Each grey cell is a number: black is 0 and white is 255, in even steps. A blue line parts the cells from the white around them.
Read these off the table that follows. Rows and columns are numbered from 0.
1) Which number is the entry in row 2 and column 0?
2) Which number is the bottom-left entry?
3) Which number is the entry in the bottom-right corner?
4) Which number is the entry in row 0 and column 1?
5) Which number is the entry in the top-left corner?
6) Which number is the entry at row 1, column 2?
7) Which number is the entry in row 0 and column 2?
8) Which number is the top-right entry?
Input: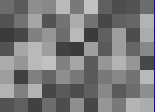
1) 59
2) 83
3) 172
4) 90
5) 109
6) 166
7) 142
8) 109

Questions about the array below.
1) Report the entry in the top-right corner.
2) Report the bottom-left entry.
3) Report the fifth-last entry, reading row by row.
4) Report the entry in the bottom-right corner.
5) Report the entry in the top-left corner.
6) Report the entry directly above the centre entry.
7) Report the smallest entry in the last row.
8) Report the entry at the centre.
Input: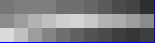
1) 46
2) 218
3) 83
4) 62
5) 118
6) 111
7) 54
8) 212

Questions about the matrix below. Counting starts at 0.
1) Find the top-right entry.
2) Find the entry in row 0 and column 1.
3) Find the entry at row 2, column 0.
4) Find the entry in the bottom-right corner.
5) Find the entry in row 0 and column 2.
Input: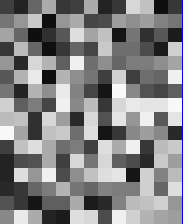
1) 55
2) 35
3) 164
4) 158
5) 102

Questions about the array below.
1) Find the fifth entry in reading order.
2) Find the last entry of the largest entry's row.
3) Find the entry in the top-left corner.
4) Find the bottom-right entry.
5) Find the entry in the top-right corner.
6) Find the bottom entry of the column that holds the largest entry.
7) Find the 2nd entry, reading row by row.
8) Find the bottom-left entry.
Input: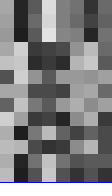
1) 127
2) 114
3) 167
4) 51
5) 106
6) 199
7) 37
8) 187

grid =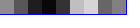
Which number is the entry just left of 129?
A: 102
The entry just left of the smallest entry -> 30
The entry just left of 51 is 8

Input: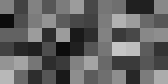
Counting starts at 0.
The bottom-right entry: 172
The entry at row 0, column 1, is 66
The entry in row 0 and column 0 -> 130
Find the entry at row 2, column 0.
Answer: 98
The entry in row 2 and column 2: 156
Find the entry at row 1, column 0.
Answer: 12
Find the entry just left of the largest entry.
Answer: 118
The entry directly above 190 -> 72
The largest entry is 197
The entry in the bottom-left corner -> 184
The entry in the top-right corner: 136
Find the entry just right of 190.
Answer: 92
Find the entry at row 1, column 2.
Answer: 124
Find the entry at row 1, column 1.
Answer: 78

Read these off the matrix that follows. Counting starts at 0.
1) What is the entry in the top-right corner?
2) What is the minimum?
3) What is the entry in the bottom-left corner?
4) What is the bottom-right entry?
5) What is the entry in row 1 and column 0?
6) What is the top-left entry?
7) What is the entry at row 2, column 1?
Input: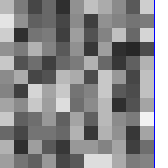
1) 206
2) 39
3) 158
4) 131
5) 228
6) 185
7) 47

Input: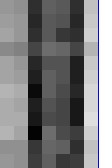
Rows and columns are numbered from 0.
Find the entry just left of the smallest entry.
164
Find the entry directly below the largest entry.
207
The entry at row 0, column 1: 144
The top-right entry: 193
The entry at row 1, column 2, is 39
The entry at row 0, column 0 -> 151
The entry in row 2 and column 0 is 164
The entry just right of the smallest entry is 109
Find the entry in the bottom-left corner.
151
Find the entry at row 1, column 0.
157
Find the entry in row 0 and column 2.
47
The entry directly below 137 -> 164
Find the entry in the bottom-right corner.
200
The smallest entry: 3
